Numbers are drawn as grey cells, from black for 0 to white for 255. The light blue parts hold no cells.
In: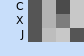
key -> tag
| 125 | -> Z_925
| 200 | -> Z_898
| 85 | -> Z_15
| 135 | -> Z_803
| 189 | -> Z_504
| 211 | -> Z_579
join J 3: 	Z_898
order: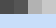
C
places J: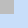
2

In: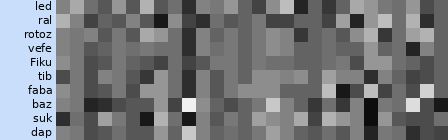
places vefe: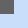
4 14 18 19 21 22 24 28
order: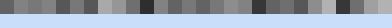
rotoz

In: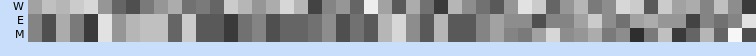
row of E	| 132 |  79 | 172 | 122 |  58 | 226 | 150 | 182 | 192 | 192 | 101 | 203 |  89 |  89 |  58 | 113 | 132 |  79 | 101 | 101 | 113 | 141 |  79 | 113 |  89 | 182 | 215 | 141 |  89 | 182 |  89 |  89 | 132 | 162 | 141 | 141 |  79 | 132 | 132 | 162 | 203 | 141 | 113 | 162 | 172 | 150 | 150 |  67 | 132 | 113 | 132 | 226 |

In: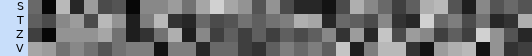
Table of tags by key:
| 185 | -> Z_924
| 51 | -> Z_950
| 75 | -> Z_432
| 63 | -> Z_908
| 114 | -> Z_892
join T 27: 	Z_950
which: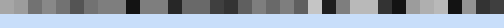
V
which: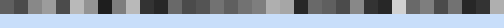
T
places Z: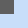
15 17 19 21 31

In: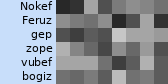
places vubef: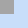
1 2 3
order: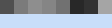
Nokef
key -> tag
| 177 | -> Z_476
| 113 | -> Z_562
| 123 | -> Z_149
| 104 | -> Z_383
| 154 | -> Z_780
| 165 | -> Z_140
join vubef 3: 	Z_140

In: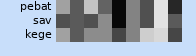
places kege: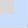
8
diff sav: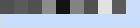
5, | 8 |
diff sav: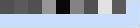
4, | 140 |
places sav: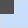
1 3 7
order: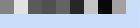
pebat
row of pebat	| 161 |  90 | 195 |  99 |   8 | 131 |  80 | 226 |  39 |
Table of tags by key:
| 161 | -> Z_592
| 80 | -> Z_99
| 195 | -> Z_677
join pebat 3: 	Z_677

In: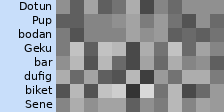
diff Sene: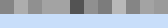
6, | 95 |
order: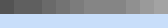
bodan

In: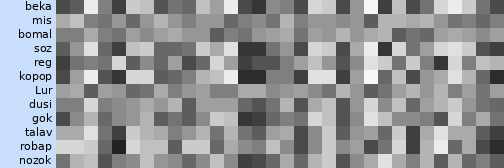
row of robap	| 214 | 214 | 203 | 104 |  34 | 214 | 192 | 192 |  93 | 203 | 203 | 104 | 170 | 139 | 127 | 192 | 139 |  74 | 139 | 203 | 139 | 159 |  74 | 115 | 214 |  63 | 180 | 236 | 104 | 170 |  74 |  44 |
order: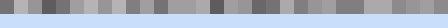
Lur
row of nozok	| 115 | 180 | 192 |  83 | 127 | 139 | 192 | 150 | 139 | 104 | 139 | 192 | 139 |  63 |  74 | 104 | 170 | 104 | 180 | 203 |  83 | 139 | 170 | 224 | 170 | 127 | 180 |  93 | 180 | 104 | 127 |  93 |
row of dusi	| 127 | 127 | 214 | 127 | 139 | 150 | 170 | 150 | 180 |  93 | 159 | 159 | 159 | 104 |  83 | 115 | 180 |  83 | 170 | 192 |  83 | 150 | 214 | 139 | 192 | 104 | 159 | 180 | 203 | 150 | 115 | 104 |

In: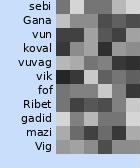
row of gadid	| 213 | 129 | 183 | 117 | 117 | 213 |
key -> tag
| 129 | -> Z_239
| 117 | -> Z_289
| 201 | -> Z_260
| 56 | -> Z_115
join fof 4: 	Z_260
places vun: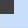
1 2 5
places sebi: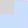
2 6
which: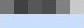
Ribet
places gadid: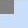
2
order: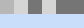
sebi

